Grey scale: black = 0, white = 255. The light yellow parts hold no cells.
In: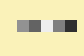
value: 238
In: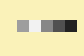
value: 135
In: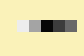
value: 7
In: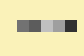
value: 192
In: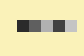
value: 177
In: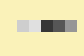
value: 54
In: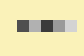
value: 59
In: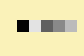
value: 96
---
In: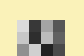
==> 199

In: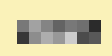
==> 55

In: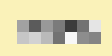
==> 198

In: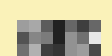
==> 83

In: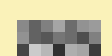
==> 146

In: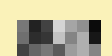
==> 111

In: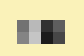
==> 132

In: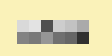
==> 131

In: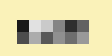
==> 76

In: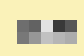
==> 120
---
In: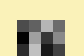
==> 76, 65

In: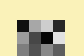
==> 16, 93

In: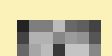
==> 35, 135

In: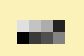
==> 224, 131

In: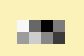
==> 247, 59

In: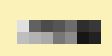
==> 224, 34

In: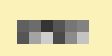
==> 96, 195

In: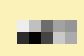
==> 237, 171
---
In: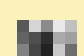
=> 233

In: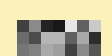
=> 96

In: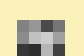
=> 74

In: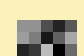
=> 35

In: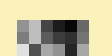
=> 7

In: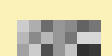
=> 99

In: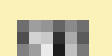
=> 138

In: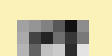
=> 17

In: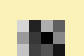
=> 174

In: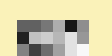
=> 23
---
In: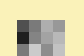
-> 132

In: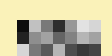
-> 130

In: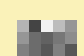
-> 98

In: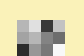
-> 182

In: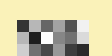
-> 134

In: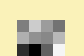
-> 145

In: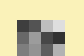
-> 156

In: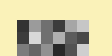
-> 176
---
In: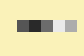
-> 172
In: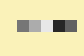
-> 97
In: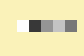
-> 120
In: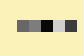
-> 60
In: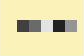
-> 149
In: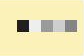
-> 133
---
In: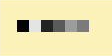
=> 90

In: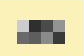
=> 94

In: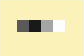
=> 25

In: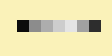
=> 228

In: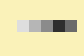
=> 139

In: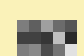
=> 76
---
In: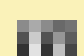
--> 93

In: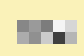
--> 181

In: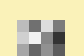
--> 51

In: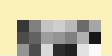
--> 23

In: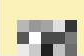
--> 121

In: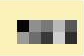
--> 46
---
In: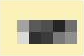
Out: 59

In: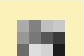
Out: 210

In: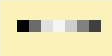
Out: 224

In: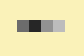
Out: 146

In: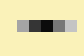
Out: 12

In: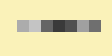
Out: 101

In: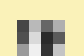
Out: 51

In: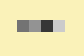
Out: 54
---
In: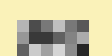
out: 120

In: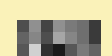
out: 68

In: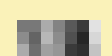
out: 171

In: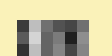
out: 112

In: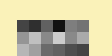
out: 97

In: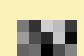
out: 208

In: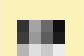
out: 106

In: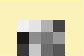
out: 177

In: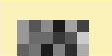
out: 140
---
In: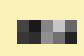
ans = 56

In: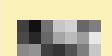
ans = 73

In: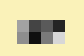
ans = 142

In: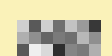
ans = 175

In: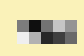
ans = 239

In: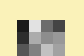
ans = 45

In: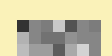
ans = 178

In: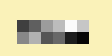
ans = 135

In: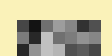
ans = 124
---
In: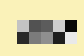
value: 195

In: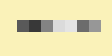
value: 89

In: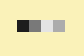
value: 29

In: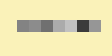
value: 131

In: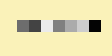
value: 109

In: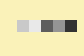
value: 201
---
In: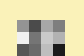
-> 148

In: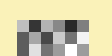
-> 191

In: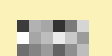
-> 60

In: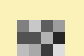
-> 128

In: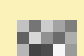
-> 194

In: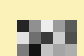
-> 37

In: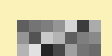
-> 95
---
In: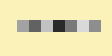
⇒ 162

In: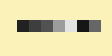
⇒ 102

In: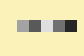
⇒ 112

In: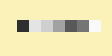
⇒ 207

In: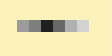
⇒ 155

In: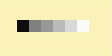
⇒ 186

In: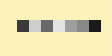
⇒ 158

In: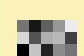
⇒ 196

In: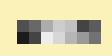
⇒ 204

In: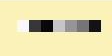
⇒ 149
